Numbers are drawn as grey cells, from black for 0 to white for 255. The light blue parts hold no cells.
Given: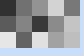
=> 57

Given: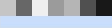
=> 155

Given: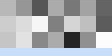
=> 128

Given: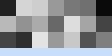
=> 104

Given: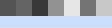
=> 145

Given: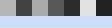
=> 88

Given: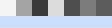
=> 219
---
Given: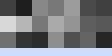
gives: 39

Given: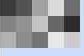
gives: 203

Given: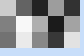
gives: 226

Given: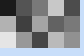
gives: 145

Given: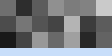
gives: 99

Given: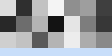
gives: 137

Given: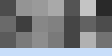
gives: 114
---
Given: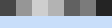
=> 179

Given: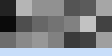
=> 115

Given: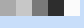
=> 121

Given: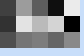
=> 186

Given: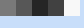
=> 37

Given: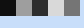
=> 45

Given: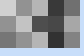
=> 78
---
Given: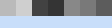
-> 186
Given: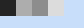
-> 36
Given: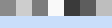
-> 138
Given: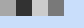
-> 167
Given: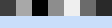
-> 62
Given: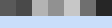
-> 89
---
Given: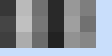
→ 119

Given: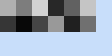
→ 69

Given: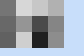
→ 74

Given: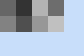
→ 151

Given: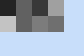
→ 124

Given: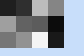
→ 92
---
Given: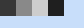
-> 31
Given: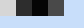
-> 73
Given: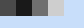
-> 206
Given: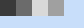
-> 160
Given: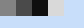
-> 217
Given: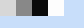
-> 253
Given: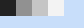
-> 243
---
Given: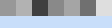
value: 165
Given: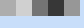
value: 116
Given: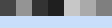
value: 199
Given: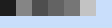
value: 99
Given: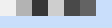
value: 206
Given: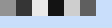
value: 19
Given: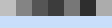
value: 119
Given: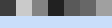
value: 89
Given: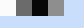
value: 107
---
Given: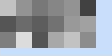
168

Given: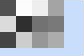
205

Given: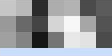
232

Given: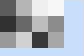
209

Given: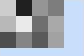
133

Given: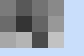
180

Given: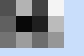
157

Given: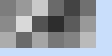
119

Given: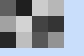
190
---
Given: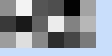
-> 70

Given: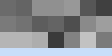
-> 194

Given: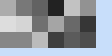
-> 91

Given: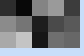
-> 111

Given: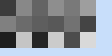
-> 76

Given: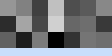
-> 117

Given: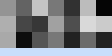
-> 107

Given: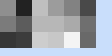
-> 244

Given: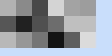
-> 94

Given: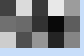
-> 36
